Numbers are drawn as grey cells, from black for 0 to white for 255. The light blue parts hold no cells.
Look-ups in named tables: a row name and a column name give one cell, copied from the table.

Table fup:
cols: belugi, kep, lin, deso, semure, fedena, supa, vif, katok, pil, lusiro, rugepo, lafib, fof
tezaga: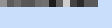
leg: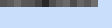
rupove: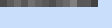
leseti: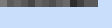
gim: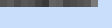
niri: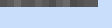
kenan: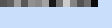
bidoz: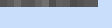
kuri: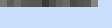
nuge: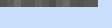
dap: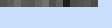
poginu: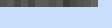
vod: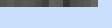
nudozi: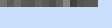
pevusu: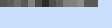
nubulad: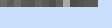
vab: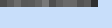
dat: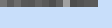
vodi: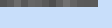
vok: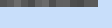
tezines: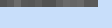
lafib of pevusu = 89
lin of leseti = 102
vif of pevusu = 79
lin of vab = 108
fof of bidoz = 90
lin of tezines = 108
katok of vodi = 96
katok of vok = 96
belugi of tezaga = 147
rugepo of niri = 83
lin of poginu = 73
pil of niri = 106
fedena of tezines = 93
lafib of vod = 89
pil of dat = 161
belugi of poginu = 84

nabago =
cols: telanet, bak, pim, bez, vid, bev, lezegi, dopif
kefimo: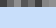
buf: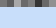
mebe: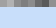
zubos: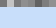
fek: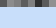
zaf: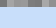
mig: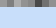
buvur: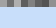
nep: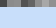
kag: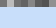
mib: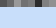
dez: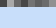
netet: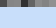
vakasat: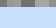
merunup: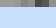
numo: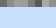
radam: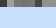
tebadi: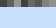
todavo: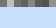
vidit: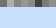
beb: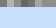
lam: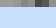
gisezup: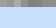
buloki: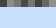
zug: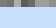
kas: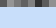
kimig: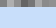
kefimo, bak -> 106
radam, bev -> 71
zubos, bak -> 196
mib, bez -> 113
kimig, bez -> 100
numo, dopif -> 144

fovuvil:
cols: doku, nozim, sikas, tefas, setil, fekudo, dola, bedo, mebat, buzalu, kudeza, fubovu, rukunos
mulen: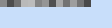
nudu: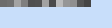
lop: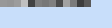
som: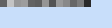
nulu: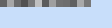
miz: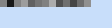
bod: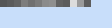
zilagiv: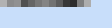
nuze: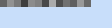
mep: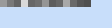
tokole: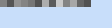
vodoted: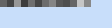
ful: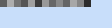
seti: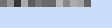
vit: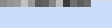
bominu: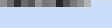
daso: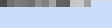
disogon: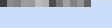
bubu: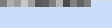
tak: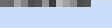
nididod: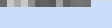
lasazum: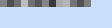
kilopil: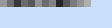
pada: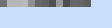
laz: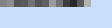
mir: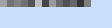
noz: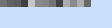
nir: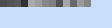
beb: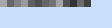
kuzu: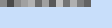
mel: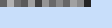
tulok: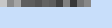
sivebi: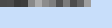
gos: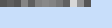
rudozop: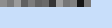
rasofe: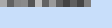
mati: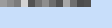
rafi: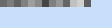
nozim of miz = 24
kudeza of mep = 105
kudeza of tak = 138
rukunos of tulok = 136
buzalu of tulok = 128
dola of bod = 139
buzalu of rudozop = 118
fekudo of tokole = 82
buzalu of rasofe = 67
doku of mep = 154
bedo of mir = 155
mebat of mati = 82
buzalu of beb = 82
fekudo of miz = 117
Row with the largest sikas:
pada

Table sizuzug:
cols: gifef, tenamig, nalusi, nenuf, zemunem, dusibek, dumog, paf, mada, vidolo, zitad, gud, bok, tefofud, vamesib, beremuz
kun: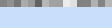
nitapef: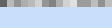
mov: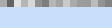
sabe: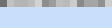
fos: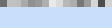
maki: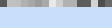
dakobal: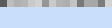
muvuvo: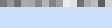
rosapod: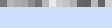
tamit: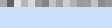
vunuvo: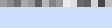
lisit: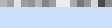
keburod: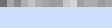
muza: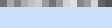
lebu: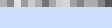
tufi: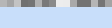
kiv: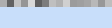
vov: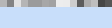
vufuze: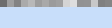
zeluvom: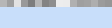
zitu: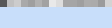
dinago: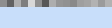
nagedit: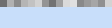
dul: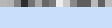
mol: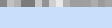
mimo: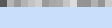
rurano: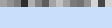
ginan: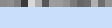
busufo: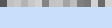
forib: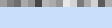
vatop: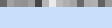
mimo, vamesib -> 149
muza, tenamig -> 168
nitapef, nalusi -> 147
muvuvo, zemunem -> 167
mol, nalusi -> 177
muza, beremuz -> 86
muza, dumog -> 154
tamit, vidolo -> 205
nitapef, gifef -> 98
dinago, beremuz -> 178

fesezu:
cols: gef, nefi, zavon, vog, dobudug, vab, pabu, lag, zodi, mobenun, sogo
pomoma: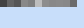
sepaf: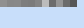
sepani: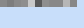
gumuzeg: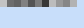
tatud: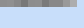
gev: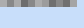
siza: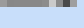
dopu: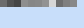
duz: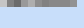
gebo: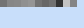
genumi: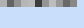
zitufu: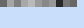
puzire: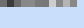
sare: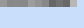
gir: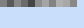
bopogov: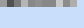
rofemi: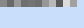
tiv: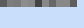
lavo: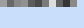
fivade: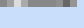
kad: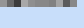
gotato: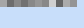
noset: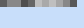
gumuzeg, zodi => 152
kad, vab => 136
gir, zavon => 136
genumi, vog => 182
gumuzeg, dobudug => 84
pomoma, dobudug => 127

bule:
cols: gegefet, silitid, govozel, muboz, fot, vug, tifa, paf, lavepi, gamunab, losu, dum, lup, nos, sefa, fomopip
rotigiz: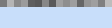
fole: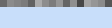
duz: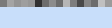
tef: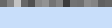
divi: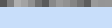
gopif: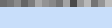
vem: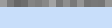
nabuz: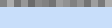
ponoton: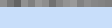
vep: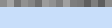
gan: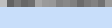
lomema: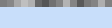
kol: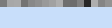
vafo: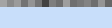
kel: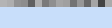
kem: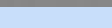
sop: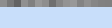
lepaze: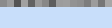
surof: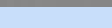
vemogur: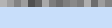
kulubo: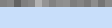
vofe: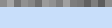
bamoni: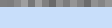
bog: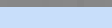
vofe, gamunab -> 160
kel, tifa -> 122
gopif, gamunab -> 163
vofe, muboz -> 145
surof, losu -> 134
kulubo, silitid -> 135
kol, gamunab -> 111
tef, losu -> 115
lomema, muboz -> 191
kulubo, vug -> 178
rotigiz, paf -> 89
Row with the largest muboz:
lomema

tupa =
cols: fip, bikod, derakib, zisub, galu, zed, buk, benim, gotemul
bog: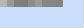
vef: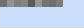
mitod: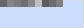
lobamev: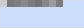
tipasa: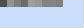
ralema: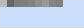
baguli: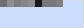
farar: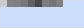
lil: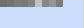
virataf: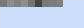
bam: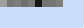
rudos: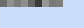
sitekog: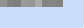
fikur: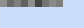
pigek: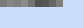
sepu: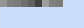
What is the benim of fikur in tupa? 138
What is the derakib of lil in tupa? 124
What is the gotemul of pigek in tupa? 125
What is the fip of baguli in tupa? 111
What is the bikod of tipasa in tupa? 146
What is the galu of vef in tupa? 90
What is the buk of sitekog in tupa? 131
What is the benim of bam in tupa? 118
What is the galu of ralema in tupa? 130
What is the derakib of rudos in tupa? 124
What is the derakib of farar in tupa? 128
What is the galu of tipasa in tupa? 157
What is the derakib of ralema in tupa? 124
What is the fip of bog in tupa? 182
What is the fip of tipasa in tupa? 79
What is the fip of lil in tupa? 111
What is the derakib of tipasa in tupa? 125
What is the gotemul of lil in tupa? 123
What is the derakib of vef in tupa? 128
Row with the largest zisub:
sitekog

